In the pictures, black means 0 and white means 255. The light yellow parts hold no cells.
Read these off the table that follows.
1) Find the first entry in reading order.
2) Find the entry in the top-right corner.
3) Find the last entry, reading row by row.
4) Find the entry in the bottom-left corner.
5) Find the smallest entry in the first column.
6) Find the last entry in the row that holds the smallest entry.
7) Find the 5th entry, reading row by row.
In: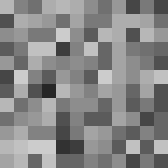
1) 183
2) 70
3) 80
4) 164
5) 70
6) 80
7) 183

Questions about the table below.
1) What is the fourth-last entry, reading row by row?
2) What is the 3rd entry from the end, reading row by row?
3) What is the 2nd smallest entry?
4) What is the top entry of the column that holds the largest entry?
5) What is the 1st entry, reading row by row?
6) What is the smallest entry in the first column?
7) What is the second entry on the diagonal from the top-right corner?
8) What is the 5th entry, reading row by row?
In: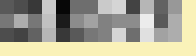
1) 110
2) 224
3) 27
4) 182
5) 89
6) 77
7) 89
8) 7

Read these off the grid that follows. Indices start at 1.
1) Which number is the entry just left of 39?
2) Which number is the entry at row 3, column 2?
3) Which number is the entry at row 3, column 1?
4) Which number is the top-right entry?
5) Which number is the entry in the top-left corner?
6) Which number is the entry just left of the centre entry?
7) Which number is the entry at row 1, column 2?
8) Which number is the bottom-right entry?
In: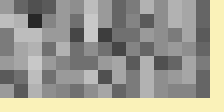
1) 178
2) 189
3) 123
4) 101
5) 154
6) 142
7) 101
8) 101

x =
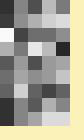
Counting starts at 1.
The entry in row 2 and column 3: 176
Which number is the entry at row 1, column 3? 79
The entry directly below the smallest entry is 165
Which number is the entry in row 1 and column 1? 49
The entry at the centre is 79
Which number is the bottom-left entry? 49
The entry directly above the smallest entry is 142
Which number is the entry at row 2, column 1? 59
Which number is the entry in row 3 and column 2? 68
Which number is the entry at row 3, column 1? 250
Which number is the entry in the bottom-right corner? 219
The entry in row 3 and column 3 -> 110

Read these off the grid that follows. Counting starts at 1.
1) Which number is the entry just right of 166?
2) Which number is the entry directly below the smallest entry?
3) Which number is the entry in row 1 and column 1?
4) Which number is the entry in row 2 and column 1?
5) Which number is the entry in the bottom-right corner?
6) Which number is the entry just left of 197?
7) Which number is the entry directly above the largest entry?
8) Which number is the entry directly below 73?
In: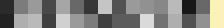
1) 104
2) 82
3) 43
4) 34
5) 145
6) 54
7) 145
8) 63
